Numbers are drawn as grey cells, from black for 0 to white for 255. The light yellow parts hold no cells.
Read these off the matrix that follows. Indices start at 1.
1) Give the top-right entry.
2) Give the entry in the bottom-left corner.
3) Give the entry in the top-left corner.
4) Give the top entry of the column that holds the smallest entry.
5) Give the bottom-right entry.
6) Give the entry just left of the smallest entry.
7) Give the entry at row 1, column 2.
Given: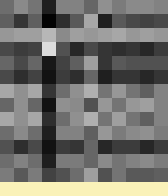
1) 130
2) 123
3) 109
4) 31
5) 95
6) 95
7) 138

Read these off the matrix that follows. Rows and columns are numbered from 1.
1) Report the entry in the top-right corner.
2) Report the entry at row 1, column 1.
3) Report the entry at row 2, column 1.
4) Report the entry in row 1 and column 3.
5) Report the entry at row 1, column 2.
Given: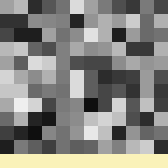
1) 70
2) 161
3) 50
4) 44
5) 184

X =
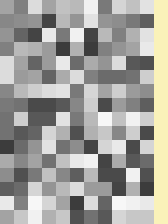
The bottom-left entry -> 163
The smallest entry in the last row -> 80
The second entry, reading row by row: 128
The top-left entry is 163
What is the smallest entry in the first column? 60
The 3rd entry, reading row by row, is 220
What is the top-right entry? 226
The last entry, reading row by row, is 199
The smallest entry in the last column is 60
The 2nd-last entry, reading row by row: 199
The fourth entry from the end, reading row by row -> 88
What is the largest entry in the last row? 241
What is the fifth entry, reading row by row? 193
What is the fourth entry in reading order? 163

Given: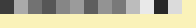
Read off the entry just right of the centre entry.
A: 147
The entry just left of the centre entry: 155

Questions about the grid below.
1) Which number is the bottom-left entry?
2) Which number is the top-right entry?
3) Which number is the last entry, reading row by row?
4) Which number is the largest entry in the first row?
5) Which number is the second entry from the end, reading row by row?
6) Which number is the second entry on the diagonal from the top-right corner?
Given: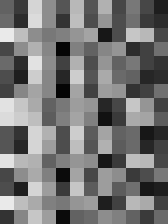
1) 51
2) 30
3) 106
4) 213
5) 58
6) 58

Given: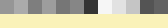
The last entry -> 98
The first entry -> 150
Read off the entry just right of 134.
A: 52
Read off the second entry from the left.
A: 171

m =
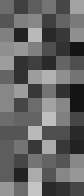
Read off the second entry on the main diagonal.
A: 128
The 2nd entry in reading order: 63
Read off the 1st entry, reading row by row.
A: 108
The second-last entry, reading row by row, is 49
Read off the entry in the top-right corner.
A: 163
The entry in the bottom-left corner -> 151
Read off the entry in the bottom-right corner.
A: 70
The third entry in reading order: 93
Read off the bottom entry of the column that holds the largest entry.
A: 197
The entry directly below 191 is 78
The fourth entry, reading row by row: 116
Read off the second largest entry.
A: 191
